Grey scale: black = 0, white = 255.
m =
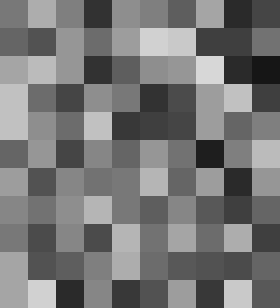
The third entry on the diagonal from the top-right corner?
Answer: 215
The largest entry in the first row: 173
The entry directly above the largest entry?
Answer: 63
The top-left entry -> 120
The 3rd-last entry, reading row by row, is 56
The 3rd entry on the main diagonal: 150
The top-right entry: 69
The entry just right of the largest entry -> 42
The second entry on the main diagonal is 82
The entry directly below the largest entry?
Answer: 157
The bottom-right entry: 88
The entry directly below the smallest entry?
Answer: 63
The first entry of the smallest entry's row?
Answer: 165
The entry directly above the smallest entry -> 114
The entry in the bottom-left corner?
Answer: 165
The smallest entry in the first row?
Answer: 42
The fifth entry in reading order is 142
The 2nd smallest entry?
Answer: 30
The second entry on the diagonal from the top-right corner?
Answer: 63
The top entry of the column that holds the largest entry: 165
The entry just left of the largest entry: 150
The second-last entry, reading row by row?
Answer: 201
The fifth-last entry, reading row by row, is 82
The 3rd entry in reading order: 127
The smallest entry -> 22

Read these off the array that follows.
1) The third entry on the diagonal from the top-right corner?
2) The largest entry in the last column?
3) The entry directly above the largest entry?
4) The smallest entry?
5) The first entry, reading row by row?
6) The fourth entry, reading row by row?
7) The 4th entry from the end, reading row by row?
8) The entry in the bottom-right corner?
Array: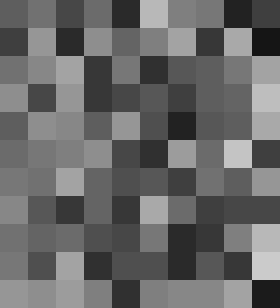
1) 94
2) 203
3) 184
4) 21
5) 94
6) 107
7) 135
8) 27

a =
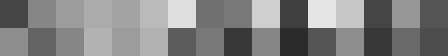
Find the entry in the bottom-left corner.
142
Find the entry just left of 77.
105
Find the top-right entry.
84
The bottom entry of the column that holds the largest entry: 84
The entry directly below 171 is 178
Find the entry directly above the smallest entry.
63
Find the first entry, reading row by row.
69
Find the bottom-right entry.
77
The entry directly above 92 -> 223

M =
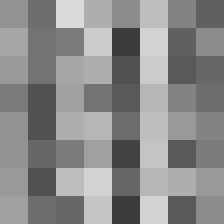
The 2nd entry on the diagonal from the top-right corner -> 96
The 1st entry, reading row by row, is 146
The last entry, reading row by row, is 139
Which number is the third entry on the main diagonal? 166
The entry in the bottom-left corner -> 160
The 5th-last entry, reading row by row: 196
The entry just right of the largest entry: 174
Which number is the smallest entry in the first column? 123
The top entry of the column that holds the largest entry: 218
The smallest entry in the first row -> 96
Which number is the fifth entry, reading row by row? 139
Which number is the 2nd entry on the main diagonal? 115
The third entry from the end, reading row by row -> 210

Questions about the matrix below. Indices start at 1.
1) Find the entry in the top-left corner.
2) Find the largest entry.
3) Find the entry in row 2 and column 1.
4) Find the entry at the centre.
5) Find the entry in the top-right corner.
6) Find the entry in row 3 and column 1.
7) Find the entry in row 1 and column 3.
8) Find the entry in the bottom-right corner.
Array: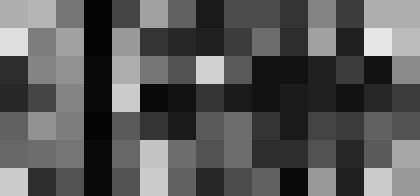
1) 174
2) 230
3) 222
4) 52
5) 174
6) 45
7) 117
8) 153

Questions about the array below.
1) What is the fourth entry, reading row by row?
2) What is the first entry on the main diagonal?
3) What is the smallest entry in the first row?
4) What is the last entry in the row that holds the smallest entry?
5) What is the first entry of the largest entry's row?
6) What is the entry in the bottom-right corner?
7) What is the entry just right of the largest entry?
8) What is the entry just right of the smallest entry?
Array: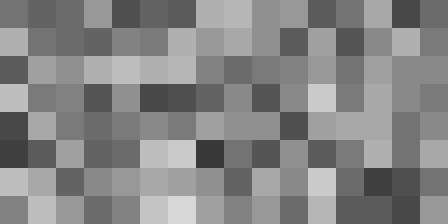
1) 152
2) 115
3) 72
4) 168
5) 130
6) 152
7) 160
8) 115

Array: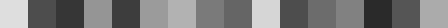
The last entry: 171
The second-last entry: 85
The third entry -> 54
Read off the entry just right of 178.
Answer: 122
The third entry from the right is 42

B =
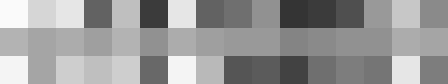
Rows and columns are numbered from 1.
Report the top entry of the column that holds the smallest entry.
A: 52
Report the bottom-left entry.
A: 244
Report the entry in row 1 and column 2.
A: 214
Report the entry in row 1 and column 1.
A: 250
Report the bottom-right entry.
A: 125
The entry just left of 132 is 153
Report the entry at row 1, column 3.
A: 230
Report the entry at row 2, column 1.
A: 179
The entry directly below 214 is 165
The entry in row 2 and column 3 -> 172

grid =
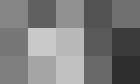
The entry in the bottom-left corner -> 126
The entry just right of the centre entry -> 89
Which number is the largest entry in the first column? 133
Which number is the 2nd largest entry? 193
